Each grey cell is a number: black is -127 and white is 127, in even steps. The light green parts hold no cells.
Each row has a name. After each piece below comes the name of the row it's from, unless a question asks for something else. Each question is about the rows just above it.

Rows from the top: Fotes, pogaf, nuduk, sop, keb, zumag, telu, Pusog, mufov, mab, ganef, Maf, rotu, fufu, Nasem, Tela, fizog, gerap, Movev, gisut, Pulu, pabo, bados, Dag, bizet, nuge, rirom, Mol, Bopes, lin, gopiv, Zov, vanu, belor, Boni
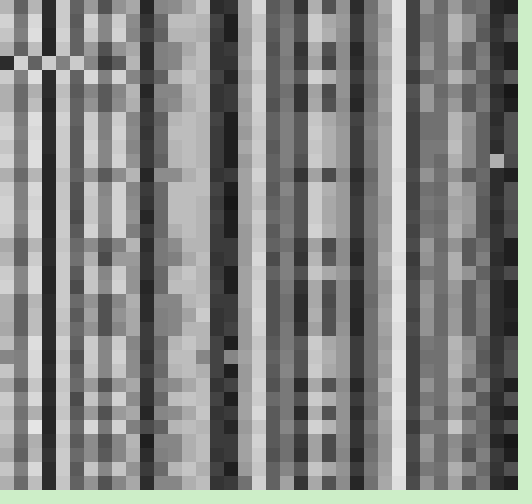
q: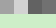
rotu
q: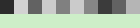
mufov
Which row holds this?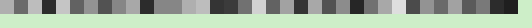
Boni
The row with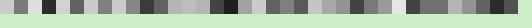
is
mufov

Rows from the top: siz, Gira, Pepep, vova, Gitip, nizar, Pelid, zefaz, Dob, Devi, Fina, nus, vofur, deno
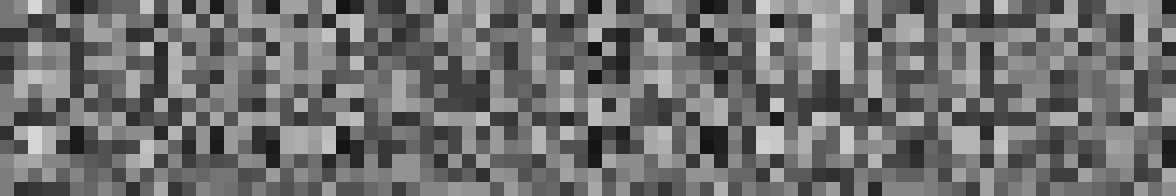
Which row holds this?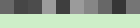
Gitip
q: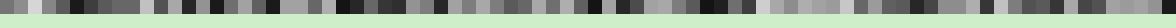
siz
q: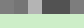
Pepep

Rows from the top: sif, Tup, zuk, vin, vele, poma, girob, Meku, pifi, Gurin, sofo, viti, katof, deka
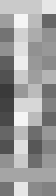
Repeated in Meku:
[87]
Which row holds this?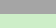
katof
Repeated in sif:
[74]
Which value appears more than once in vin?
[17]
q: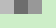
Gurin
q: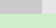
sif
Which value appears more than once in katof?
[37]

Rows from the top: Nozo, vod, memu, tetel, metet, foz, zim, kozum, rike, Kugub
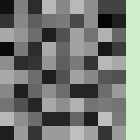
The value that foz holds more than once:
[-46]
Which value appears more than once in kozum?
[-12]
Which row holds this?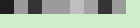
Kugub
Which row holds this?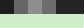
zim

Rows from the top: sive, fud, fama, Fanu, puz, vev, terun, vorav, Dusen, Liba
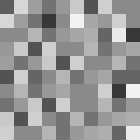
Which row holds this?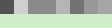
Fanu
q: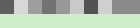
sive
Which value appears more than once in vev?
[-26]
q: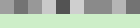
puz
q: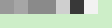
terun
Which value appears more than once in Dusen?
[-12]
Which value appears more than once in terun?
[10]

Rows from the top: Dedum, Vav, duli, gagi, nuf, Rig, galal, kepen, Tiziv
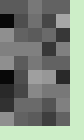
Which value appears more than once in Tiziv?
[-29]
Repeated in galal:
[-7]
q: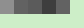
Tiziv
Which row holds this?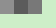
nuf
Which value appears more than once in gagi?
[0]
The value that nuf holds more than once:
[-29]

